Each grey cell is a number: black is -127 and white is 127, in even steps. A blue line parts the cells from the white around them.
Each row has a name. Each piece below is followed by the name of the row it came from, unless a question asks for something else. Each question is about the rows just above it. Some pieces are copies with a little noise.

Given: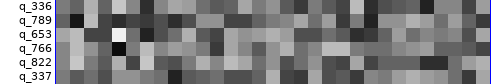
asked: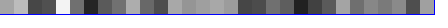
q_653
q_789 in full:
[ -28 -105   59  -59  -81  -59  -69  -48  -81  -48   18   18  -59  -59
  -28   -4    6   38  -16   29  -69   -4  -93   18   18   48   29  -16
   29  -28  -69]
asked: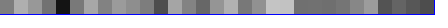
q_766
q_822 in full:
[  6  70  -4 -37  48 -59  70 -37 -48  -4  48   6  59  38 -16  18 -48 -16
  18 -48 -59  38 -59 -28 -28 -28 -81 -81 -16  29  48]
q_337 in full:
[ -4 -37 -16 -48  18  18  -4 -16 -93 -37 -28 -16 -48 -48 -28  48 -59 -69
  38 -48 -37 -69   6  -4  29  48  29  18 -16 -69  38]
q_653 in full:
[ 38  59 -59 -59 112 -16 -93 -48 -16  48 -37 -59  38  18  29  48  29 -48
 -48 -16 -37 -81 -69 -28  29 -16   6  -4   6 -48  38]
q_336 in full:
[ -4 -28  48 -28  70   6 -81   6  38  29 -16 -37 -28  38  -4  18 -37 -69
  -4 -37 -59  59 -81 -48 -37 -28 -93   6   6 -59  29]

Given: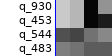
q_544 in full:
[-47 -59 -13   8]
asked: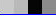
q_930
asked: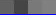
q_544

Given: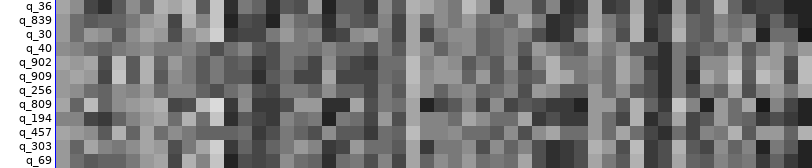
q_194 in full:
[  4   4 -57 -69 -27   4  25  37 -17  49 -17  68 -80 -37 -57 -69   4 -17
  -6 -92  -6 -17 -57  25 -48  37   4   4 -17  37  13 -17 -17  37 -69 -48
 -69 -69  25 -17 -57  49 -80 -48  37 -57 -37  25 -17 -27 -69 -48 -69 -92]
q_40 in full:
[ 13   4 -17 -27  -6   4  13  -6  -6   4 -17 -48 -17   4 -37 -48  -6  -6
 -17   4 -17 -17 -48  -6 -37  37  13 -27   4  13 -27 -17   4 -37  25   4
 -27 -37  25  -6  13 -37 -37 -80  -6 -37 -17 -27  25 -37  -6  25  -6  25]
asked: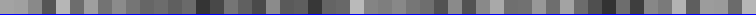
q_457
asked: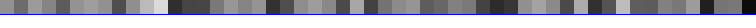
q_30
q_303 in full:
[ 25 -27  37   4  -6  13  37  25 -48  -6  37  79 -69 -27 -57 -27  -6  25
   4 -69 -57  25 -17 -17 -37  37 -69  -6  -6  13 -48  13 -27   4 -48 -80
 -69 -48  49  25 -48  59 -69 -48  49 -37 -57  13 -27   4 -92  -6 -37 -92]
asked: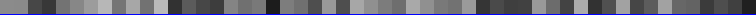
q_194

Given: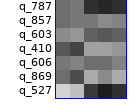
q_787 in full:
[-18  -7 -79 -88 -79]

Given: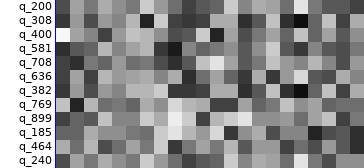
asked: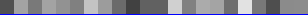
q_240
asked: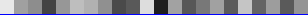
q_400

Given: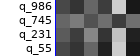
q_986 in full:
[ -55  -75  -25  -66   77 -103]
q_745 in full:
[-25  -4 -45 -16 -66 -16]
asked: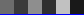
q_231
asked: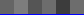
q_745

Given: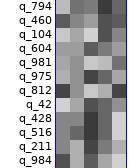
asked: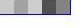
q_104
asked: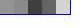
q_428
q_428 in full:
[  6   6 -68 -24  81]
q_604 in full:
[ 29  29 -35  -4  29]
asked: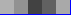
q_975

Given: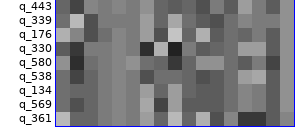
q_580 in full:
[ 17 -81 -16  -4   5  17 -16 -25 -71 -25  17  17 -16 -35  -4 -59  17]
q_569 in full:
[-16 -47 -25  -4   5  -4  39 -59  29 -35 -35 -35 -16   5  -4 -35  17]
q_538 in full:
[-16 -59 -25  -4   5  -4 -47 -16 -16 -25 -47 -35 -16  29  39 -35  17]

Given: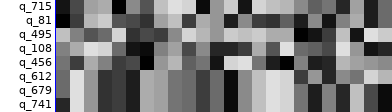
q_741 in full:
[ -89   95   22  -77  -66  -98   44   33  -11  -20  -66  -20 -116   10
   64   95   84  -11  -98    1  -89   64  -54 -116]
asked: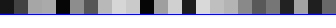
q_715
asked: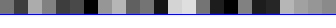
q_456
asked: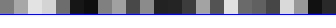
q_108

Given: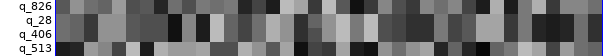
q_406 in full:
[ -16  -27  -70   18   18  -39  -48  -48 -110    6  -99   59  -27  -59
  -16   47   18  -79  -48   18   59   -6   59  -48  -59  -79  -79   -6
  -59  -39   36   36  -70   -6  -90  -99  -90  -16  -79]
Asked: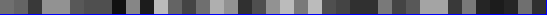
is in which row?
q_406
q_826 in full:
[ -39   18  -16  -27   27  -48  -39  -90  -16  -48   -6  -16   -6  -90
  -59  -99   59   36  -70   59  -39 -110  -70    6  -48  -70    6  -16
    6  -59  -99   47  -99   -6   47  -70    6    6  -16]

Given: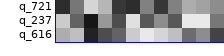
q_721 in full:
[-82  -8  85  54 -72 -82   1 -72   1  45  34  13]
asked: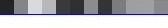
q_721

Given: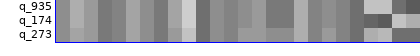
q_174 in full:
[ 14  46  26  -6   3  36  14  -6  36  78 -16  14   3  14  26  -6  -6  46
   3  14   3 -16 -26 -36  66  46]
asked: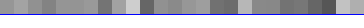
q_174
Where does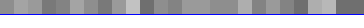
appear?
q_273
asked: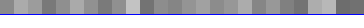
q_273

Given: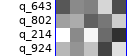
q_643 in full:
[-40  10   1  86 -50]
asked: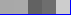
q_802
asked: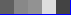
q_643
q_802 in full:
[ 32  44 -30  -8  77]

